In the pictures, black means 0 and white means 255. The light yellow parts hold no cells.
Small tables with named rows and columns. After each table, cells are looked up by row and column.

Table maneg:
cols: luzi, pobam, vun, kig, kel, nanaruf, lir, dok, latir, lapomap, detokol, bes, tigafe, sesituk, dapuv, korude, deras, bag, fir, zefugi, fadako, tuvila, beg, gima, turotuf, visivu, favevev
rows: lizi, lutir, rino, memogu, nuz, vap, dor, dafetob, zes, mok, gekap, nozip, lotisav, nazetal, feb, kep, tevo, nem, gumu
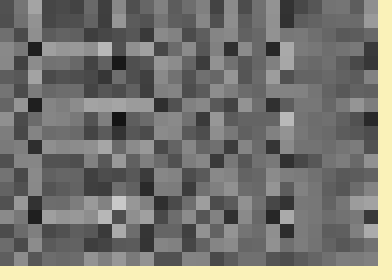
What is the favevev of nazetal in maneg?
131
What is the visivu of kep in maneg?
121
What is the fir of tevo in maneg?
109
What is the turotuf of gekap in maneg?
117
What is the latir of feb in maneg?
201
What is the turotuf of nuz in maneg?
94
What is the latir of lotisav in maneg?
73
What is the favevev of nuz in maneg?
55
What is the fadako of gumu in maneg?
77

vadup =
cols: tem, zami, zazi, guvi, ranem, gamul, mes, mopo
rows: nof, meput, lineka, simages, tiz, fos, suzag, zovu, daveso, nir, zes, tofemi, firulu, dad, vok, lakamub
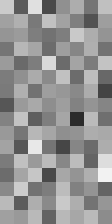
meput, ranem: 162
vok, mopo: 150
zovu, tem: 86
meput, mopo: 158
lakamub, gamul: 167
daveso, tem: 130
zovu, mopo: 133
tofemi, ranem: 135
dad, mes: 148
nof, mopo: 192
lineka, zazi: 126
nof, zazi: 224
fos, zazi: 171
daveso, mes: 187
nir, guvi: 166

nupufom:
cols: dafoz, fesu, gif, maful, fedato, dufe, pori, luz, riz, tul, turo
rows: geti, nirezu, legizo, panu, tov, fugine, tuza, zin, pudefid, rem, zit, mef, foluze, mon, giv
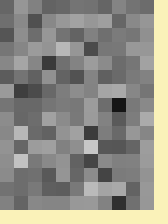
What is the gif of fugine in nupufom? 97
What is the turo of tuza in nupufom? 117
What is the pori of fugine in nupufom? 132
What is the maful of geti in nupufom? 99
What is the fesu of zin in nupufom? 104
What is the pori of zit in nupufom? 199
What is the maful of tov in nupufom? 58
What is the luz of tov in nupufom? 139
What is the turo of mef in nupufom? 155
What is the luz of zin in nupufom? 109
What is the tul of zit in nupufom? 101
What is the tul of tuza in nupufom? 135
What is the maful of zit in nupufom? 160
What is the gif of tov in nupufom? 134
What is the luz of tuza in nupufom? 165
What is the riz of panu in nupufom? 120
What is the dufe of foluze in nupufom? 102
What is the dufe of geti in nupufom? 116
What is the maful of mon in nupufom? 95
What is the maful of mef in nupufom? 137
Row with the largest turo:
pudefid

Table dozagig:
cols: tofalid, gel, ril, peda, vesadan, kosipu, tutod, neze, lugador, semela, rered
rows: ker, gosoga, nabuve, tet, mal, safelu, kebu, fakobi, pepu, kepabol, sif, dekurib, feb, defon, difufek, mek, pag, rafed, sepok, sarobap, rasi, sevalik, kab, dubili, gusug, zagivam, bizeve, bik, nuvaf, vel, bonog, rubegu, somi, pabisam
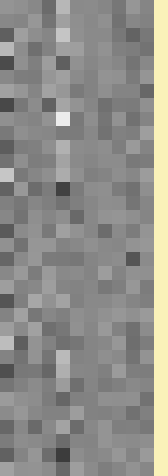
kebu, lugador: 132
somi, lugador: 151
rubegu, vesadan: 108
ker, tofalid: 148
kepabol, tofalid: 121
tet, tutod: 138
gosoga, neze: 144
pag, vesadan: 160
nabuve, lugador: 120
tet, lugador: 128
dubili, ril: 161
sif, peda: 143
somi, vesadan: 60

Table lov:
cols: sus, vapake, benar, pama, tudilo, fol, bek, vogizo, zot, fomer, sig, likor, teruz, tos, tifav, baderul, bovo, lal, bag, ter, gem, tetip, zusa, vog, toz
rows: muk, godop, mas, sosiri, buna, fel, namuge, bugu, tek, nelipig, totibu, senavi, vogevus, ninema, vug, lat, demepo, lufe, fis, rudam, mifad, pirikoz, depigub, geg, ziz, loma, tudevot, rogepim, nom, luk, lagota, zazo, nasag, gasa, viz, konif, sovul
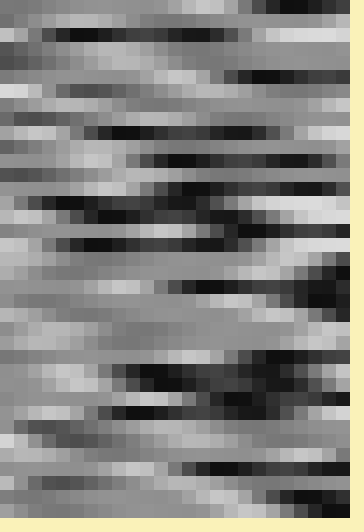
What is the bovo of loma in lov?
121
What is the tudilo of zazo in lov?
81
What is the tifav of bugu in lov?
137
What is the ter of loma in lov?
15
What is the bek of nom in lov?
143
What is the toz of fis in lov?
76
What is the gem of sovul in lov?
121
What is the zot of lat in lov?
16
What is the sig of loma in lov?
147
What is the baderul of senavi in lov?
48
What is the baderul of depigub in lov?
143
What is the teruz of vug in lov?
24
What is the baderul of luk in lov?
58
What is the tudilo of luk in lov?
192
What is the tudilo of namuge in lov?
106
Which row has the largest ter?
vug

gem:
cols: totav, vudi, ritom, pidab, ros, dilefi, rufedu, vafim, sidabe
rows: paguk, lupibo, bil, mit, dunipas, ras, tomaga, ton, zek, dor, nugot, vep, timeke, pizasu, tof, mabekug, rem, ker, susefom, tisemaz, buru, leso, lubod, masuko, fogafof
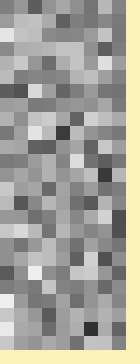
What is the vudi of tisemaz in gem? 144
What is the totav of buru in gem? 125
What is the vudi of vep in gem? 127
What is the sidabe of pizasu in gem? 125
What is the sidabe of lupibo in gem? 121
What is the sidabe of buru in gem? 140
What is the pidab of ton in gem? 124
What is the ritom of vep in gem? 155
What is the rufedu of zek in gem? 207
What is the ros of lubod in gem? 157
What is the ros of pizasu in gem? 163
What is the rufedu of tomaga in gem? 154
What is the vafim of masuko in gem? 172
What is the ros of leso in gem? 162
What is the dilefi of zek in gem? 99
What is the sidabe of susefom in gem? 141
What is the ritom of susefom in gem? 194
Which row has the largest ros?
mit

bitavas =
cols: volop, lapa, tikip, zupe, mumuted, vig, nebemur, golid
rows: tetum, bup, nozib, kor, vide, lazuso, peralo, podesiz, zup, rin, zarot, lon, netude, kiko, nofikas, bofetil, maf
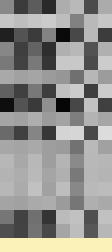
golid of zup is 166
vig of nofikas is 118
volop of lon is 183
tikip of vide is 121
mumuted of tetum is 173
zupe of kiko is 161
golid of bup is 198
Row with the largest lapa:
bup

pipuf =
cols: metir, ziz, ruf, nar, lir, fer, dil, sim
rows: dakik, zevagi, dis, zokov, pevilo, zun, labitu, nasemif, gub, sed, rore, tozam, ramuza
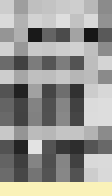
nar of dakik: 195
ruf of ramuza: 116
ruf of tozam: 132
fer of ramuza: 82
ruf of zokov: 201
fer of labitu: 49
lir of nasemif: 133
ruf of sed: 187
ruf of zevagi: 210
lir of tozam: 133
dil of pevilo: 189
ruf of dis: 25
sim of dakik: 139
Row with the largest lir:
zevagi

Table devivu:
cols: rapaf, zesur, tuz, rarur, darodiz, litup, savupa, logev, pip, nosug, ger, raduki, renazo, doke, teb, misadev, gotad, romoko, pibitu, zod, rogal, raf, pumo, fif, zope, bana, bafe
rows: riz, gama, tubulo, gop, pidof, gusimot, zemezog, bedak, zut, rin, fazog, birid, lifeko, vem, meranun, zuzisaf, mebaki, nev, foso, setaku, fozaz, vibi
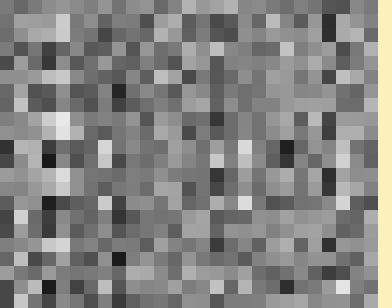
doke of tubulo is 96
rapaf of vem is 135
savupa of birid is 111
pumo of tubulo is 159
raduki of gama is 157
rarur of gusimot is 189
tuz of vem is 152
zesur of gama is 160
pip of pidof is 102
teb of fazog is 111
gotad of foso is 114
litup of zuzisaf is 113

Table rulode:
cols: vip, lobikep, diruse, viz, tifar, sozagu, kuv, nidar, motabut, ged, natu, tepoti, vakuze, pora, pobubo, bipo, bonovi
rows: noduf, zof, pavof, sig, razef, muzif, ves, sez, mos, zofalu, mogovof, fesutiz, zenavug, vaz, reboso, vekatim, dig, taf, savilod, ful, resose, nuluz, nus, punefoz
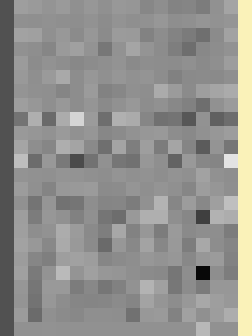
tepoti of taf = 135
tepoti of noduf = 142
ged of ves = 144
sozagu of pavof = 139
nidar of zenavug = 142
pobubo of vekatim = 63
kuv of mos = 155
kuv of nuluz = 133
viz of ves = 143
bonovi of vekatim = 173
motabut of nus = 142
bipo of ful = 142
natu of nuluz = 163
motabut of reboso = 134
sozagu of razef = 136
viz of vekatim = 151
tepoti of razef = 141
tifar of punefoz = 145
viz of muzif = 154
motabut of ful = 149
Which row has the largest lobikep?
fesutiz

